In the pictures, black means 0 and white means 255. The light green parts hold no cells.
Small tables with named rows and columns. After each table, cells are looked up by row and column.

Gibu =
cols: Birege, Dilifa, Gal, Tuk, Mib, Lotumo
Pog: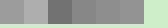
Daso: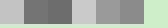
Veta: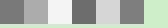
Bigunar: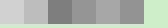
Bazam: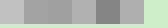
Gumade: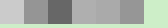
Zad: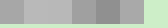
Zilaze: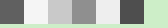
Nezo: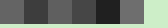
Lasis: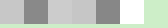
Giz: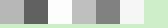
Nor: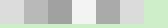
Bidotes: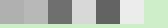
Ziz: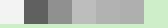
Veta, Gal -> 244
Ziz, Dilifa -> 96
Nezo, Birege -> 100
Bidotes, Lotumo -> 236
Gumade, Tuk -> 175
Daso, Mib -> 154
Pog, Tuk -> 135
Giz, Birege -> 183
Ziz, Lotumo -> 175
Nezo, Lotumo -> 110
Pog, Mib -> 142
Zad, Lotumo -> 169
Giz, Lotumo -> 246
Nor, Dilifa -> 185
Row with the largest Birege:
Ziz

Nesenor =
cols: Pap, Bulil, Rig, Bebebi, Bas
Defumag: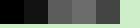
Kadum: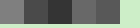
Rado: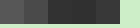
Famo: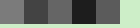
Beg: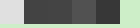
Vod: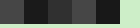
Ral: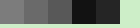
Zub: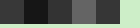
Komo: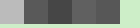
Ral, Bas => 37
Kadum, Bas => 88
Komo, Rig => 70
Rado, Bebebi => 48
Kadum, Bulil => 74
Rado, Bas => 56
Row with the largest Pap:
Beg

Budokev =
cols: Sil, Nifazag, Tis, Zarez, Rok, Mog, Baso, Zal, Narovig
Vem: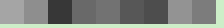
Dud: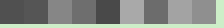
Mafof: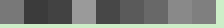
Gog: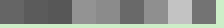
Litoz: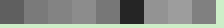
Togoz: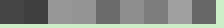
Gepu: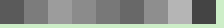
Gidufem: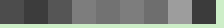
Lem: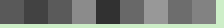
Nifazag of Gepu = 124
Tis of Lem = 90
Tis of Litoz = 131
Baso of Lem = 152
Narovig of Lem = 130
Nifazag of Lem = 66
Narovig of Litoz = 128
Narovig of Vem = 124
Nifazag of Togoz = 63
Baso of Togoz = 125
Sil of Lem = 89
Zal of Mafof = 137
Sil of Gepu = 90
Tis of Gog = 87
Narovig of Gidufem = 59
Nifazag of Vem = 142
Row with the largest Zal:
Gog

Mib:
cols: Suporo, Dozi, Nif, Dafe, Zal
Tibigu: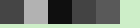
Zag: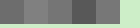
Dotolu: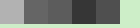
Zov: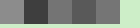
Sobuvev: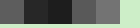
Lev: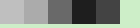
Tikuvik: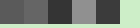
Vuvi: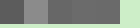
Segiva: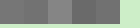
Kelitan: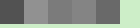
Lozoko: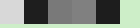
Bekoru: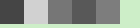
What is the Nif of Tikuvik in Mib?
52
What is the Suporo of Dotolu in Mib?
178
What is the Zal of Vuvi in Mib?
106
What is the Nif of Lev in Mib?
105
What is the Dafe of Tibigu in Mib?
67
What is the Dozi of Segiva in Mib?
114
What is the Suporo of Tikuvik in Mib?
90
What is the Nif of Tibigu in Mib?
15
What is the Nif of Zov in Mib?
116
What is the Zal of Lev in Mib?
67
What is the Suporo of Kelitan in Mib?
82
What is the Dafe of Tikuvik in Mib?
144
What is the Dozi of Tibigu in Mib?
178
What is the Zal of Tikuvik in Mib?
59
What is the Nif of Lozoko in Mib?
121
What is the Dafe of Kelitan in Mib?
132

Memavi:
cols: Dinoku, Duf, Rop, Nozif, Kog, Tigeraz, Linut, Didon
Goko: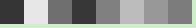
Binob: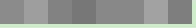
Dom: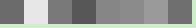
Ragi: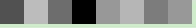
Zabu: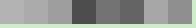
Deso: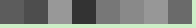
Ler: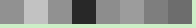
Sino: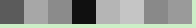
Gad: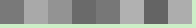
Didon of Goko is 125
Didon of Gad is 173
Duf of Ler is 194
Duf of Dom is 231
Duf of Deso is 77
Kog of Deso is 118
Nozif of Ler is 40
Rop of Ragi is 110
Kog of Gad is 119
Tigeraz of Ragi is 182
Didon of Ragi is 153
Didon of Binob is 126

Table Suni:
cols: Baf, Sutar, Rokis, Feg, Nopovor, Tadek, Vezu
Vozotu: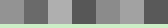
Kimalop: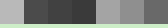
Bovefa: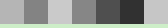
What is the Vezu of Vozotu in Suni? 89
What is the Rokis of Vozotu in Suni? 175
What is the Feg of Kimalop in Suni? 58
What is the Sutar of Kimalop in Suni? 75
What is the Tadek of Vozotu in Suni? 161
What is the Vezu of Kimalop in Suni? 105
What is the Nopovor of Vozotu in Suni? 140
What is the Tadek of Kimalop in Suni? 143
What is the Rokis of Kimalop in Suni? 65
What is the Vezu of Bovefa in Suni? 198
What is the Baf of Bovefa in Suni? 181
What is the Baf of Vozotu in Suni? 147
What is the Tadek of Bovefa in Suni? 49
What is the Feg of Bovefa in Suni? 134
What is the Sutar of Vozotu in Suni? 105
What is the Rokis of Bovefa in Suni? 202
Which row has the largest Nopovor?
Kimalop

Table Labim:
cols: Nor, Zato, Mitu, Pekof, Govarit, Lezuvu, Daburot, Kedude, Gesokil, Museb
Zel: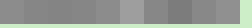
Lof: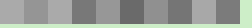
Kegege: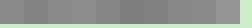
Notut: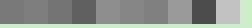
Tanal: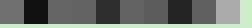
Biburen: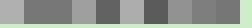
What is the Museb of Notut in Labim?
194
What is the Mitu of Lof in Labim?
170
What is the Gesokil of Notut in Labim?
76
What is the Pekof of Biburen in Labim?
159
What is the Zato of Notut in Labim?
126
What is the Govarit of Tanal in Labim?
45
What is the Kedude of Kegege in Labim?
136
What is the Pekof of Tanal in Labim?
99
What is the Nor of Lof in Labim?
170
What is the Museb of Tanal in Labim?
171
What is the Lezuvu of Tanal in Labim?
99
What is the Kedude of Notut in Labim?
154
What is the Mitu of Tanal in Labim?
100
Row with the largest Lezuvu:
Biburen

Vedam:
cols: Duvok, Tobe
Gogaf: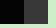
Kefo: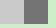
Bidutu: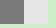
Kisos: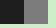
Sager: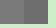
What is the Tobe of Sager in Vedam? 110
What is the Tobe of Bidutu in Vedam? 229
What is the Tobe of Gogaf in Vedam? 56
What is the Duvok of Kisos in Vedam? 31
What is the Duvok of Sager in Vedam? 122
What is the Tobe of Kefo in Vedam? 116
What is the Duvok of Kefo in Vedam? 201
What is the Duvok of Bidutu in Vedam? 122
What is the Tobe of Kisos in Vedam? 124
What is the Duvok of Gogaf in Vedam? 5

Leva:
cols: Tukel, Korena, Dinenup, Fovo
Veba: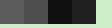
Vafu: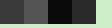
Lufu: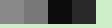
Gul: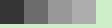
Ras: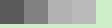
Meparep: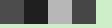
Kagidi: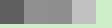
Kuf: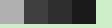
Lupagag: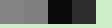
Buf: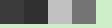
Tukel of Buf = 59
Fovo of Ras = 186
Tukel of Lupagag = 132
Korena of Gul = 108
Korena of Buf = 48
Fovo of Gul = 173

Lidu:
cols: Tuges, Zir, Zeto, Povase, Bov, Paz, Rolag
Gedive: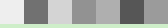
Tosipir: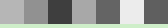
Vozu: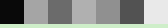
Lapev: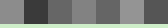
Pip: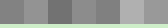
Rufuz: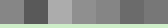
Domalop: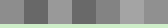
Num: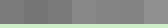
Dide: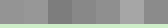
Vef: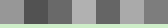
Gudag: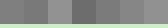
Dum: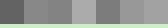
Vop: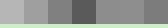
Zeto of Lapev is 102
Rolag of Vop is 124
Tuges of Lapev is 140
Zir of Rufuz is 89
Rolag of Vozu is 233
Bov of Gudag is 123
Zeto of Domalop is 153
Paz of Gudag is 134
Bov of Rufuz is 133
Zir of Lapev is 58

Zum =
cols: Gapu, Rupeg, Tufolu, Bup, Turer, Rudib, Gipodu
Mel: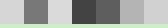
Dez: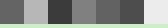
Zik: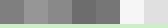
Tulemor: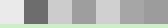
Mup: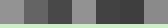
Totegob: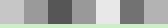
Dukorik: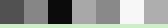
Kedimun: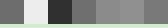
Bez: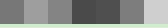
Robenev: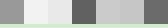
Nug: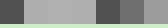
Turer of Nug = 81
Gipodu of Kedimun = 121
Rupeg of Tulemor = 109
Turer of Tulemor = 208
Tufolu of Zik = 137
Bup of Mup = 146
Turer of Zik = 118
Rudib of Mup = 62
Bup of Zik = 109
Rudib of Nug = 110
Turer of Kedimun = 138
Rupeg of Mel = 120
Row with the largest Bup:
Nug

